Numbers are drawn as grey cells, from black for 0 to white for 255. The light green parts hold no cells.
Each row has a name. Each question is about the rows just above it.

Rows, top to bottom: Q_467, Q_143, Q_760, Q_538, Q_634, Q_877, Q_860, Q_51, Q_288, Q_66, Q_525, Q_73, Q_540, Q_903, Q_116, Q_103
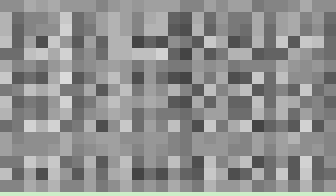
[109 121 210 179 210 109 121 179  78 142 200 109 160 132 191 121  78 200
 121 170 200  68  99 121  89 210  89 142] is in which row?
Q_525
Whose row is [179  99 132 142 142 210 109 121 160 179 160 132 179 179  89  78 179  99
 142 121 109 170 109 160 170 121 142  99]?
Q_760
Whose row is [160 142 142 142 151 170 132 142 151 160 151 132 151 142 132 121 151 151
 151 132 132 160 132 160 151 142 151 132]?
Q_540
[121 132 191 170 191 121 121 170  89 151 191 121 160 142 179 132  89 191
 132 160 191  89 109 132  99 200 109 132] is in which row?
Q_51

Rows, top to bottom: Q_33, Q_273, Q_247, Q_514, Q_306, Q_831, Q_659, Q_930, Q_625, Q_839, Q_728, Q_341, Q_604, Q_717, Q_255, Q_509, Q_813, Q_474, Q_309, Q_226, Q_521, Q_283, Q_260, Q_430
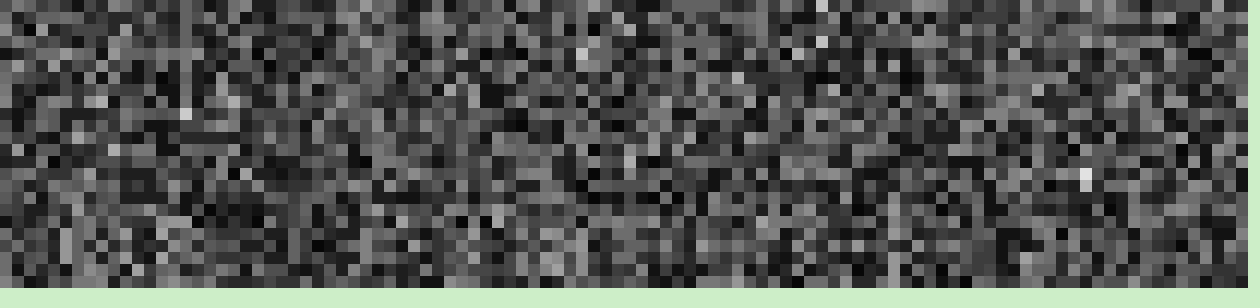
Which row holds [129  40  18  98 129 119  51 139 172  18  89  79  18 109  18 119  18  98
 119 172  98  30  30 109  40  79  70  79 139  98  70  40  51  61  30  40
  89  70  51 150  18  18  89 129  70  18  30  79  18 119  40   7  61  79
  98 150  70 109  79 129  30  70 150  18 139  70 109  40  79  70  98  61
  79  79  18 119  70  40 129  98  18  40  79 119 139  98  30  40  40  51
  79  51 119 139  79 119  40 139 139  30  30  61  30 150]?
Q_625
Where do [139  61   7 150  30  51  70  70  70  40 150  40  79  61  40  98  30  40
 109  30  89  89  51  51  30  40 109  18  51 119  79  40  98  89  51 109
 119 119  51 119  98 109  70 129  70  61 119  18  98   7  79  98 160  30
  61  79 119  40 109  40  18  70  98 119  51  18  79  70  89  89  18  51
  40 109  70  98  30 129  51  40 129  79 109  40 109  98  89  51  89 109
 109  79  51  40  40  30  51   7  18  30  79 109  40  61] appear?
Q_247
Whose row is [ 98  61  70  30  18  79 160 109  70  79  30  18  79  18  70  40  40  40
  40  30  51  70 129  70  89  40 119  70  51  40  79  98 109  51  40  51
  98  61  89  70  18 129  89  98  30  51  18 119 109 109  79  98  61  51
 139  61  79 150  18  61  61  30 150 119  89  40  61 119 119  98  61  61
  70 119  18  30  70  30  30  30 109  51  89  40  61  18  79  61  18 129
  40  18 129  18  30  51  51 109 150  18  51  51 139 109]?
Q_341
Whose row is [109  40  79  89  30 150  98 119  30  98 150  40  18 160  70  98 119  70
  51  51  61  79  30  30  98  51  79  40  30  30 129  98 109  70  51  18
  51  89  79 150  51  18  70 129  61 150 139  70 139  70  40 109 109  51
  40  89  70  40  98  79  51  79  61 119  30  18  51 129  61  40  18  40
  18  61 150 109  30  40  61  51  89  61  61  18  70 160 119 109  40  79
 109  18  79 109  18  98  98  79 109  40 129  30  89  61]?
Q_283

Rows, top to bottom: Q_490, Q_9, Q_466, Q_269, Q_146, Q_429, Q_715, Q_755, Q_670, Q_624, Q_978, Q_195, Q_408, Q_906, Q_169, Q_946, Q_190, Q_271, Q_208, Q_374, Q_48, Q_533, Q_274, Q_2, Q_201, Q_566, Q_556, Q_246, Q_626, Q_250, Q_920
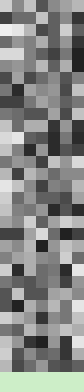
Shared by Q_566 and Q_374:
[33]
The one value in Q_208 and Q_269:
[96]
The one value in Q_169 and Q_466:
[183]
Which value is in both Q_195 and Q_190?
[96]

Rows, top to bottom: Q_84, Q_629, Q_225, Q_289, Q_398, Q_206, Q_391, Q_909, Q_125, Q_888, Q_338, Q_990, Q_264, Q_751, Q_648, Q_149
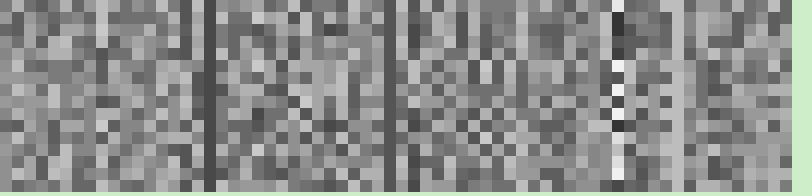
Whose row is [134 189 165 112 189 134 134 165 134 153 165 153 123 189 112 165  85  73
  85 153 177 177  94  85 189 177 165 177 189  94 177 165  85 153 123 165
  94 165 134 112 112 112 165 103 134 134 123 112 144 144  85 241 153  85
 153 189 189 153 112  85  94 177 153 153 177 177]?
Q_909
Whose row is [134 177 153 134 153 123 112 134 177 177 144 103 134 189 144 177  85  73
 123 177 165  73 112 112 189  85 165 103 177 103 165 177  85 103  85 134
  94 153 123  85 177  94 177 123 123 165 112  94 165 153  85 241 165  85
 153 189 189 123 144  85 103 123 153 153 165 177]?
Q_888
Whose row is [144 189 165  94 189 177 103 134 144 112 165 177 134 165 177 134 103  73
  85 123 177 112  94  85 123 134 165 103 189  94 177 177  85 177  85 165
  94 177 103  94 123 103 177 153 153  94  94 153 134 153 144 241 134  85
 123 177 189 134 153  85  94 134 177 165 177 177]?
Q_648

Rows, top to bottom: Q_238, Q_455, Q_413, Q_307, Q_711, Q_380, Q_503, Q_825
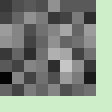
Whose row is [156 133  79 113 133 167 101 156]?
Q_413
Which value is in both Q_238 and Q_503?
[79]
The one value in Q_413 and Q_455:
[101]
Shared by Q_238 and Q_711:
[56]
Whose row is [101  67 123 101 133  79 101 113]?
Q_825
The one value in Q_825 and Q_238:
[79]

